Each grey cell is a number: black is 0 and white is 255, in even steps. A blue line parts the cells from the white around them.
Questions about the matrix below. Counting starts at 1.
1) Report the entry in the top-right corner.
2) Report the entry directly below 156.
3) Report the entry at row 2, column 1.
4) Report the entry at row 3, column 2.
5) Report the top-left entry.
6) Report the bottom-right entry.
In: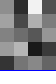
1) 80
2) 52
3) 162
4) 109
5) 142
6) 101

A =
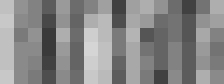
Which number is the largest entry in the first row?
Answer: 192
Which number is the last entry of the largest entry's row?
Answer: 115
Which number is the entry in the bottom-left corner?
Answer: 200
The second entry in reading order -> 146
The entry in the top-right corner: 174
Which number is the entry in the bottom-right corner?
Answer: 138
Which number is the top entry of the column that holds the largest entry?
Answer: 130
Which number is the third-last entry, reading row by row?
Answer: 92
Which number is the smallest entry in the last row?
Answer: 65
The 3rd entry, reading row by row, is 130
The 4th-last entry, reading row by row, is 138
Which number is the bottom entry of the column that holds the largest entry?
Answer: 200
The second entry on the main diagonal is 138
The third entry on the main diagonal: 146
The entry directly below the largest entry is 206

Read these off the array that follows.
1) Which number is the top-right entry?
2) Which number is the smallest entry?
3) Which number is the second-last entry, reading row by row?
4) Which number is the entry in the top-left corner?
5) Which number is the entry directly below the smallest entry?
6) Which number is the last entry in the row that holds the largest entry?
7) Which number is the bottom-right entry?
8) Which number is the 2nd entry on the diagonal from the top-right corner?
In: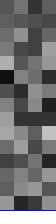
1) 94
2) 16
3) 58
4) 86
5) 79
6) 193
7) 144
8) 79
